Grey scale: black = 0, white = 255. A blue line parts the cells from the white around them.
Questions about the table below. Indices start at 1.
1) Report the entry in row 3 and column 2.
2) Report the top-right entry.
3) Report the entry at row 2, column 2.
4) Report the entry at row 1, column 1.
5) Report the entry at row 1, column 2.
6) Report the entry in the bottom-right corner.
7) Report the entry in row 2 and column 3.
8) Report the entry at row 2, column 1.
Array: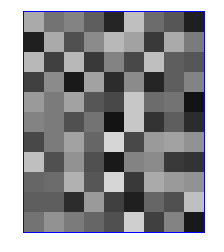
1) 64
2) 31
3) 170
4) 170
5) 115
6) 25
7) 80
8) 31

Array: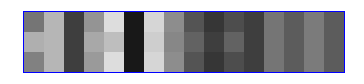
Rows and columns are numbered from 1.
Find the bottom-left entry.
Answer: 129
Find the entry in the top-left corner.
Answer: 117
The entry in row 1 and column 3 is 62
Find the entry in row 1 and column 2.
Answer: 182
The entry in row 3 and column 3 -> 62
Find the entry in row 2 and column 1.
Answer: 175
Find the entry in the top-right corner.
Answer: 92
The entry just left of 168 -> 62

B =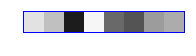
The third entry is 28
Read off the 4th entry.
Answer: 246
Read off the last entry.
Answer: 172

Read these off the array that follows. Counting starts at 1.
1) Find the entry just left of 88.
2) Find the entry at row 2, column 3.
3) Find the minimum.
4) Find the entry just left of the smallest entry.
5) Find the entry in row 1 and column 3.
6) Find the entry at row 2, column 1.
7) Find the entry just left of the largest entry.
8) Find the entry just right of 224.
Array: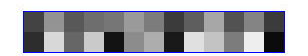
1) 147
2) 102
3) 11
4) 238
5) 88
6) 45
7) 124
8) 195

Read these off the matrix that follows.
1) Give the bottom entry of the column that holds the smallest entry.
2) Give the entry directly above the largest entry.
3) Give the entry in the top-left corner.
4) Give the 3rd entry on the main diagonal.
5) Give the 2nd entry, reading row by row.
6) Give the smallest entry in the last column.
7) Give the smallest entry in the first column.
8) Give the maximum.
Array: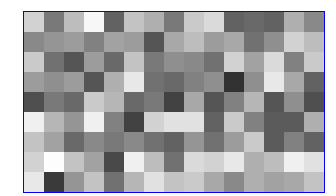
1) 137
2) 162
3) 210
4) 85
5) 121
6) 79
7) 79
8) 253

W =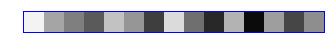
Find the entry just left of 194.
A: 90
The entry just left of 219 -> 62
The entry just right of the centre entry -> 111

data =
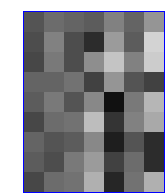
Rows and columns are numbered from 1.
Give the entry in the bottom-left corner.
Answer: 71
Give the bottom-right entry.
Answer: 176
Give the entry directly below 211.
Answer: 204
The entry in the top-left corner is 84
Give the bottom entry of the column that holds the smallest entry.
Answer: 38
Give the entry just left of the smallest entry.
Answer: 136
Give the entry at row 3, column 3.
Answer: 77
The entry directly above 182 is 65
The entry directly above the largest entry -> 149
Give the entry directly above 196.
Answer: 155
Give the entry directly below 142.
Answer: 65
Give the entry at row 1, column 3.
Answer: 100
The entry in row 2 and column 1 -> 77
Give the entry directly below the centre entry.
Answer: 189
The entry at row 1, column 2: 108
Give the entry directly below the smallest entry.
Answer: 52
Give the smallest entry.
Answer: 17

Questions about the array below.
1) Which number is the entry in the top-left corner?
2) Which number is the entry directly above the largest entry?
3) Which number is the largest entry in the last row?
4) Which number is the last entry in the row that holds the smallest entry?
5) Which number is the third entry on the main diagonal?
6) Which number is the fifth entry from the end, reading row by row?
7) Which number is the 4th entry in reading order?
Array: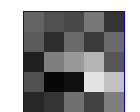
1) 100
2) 180
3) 126
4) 193
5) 153
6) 39
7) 120

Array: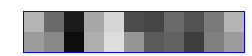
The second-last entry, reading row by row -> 128
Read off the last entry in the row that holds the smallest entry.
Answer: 156
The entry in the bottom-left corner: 156
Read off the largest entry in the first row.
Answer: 214
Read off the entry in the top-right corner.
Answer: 180
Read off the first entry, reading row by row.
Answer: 180
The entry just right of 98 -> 62

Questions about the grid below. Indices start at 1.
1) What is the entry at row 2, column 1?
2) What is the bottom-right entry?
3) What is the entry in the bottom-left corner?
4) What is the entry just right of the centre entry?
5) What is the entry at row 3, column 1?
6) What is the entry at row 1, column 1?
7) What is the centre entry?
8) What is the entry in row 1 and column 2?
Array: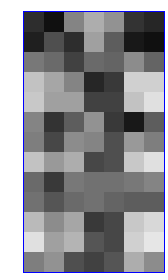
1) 31
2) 140
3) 126
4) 79
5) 120
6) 45
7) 132
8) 16
